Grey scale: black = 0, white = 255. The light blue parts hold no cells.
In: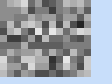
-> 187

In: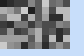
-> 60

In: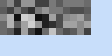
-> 65

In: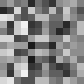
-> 111

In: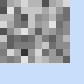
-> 182
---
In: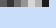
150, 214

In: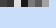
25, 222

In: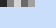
212, 212

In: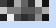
87, 237

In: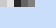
41, 228

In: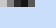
46, 200

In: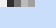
116, 241
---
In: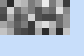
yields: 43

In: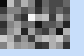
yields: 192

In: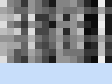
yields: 132

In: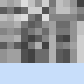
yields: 160

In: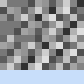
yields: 120
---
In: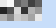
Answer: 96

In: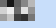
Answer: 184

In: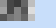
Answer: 190

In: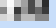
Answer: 44

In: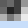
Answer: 149

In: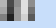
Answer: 141

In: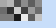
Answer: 140

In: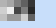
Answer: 53

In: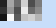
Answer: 123

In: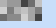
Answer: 194
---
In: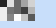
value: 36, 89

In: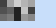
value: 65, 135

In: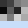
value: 51, 170

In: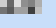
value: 206, 190

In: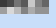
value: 57, 146

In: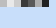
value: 189, 32

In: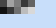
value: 70, 216
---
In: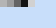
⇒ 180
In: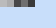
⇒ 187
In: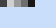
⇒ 65
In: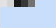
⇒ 226
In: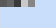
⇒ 89
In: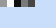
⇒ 152
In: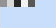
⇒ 147
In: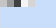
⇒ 197
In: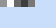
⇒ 147
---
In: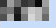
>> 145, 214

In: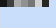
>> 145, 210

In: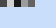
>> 26, 209

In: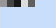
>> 23, 220

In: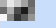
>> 76, 245

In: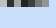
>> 34, 191

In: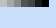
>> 83, 192

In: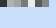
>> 122, 235

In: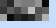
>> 108, 192

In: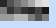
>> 52, 225
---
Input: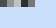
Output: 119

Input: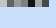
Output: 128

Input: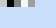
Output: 158

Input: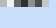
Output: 143

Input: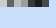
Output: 100

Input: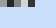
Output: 131

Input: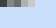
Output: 134

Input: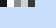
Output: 139

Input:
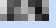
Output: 118
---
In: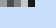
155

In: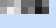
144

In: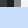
61

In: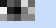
21

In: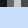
22

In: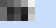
82
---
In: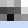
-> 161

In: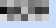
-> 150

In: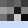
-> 99

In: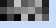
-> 196

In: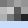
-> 163

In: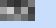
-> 49
